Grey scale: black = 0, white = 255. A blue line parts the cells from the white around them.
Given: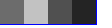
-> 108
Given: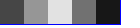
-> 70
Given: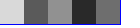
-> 217
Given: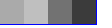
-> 170
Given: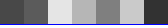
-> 72
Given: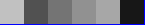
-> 193
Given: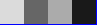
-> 219
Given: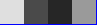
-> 223
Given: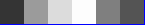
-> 52
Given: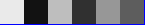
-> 234
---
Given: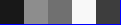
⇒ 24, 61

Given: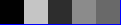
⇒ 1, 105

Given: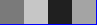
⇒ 122, 164

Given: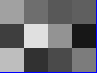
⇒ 161, 124

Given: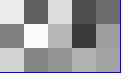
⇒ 235, 164

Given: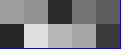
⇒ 158, 58

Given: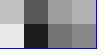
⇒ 193, 136

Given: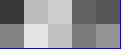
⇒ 56, 147

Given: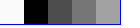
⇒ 250, 162
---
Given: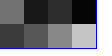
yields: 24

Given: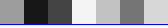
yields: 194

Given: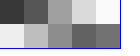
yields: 160

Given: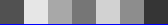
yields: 210

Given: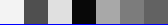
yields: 168

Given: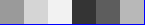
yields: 52
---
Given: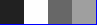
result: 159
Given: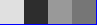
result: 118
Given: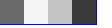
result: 58
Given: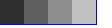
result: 192
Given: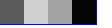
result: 5
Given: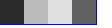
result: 97
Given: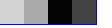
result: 67
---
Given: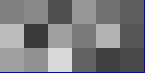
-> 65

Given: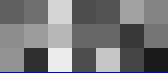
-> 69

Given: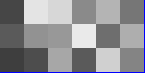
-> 208

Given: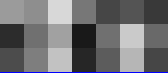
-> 182

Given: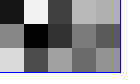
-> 106

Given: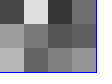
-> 128

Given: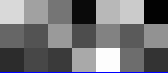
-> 109
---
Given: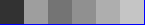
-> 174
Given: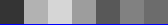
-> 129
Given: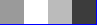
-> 187
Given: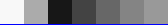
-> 132
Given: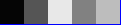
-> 129
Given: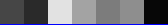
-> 142
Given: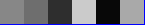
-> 8
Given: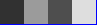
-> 78
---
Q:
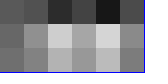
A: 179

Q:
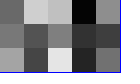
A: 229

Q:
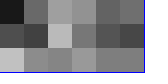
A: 133

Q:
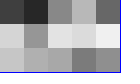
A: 168

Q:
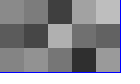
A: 118

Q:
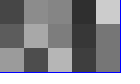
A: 182

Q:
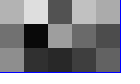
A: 40

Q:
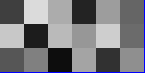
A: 13
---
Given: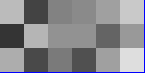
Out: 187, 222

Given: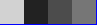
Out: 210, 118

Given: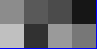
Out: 140, 119

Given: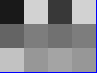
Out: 25, 151

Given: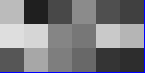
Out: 187, 45

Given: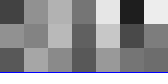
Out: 66, 109

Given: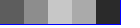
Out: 93, 42
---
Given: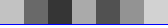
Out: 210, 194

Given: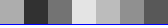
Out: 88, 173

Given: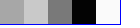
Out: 250, 167

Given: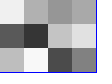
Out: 169, 190

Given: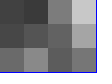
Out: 200, 106

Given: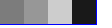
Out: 25, 124

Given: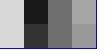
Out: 166, 216

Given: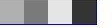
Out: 52, 176

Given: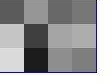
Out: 119, 218
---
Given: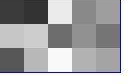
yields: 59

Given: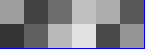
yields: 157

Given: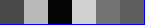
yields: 72

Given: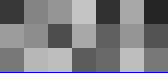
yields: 56

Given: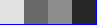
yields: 225

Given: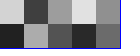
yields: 211

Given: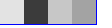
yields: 227
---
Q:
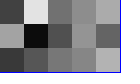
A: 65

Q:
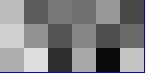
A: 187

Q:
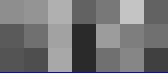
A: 141

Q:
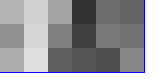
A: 179

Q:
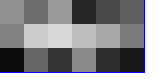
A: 145

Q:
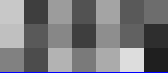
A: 200

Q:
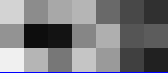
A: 211

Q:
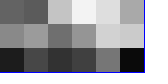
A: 99

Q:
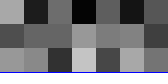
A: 168

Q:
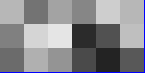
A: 183
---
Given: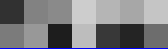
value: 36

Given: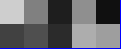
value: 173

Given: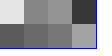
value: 119

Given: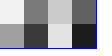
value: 227

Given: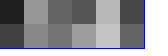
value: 195

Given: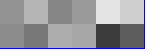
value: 60
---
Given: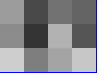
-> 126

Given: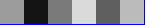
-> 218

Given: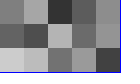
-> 114

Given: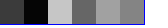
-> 102

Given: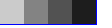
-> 131

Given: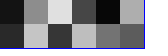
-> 190

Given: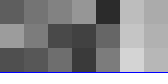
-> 124

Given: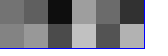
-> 193
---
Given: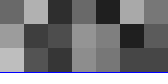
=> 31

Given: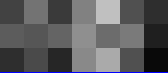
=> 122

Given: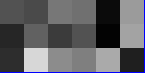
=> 3

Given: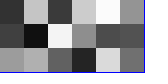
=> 76

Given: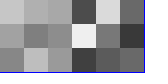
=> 120

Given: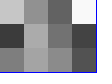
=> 114

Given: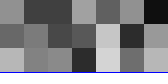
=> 44

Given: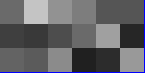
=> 160

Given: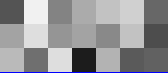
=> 194
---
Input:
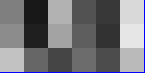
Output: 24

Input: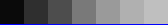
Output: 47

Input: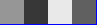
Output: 55

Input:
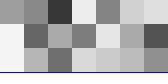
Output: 137

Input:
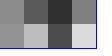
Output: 89

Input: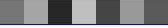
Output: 165

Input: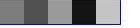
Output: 80

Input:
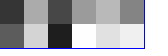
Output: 171
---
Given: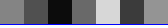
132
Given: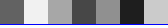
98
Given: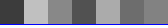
60
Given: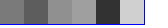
122
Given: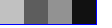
193
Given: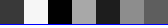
57
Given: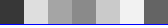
55
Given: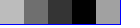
188
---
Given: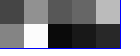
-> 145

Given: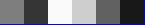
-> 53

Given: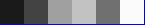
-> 67

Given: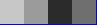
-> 155

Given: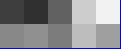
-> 48

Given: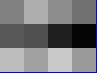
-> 174

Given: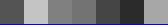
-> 196

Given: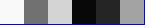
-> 113

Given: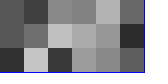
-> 64
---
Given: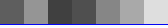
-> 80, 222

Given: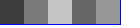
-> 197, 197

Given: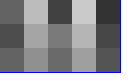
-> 122, 202

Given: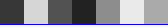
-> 34, 234

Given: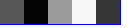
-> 155, 247

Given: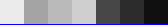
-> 207, 235

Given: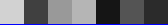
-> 181, 210
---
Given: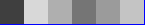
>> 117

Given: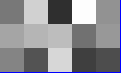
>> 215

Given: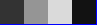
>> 149

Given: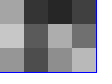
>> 77

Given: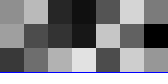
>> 76

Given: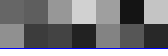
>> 131
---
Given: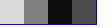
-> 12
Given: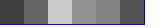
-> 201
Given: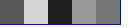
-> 31
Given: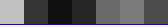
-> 15
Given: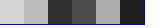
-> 47
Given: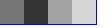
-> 162
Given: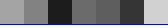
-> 27
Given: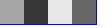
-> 231
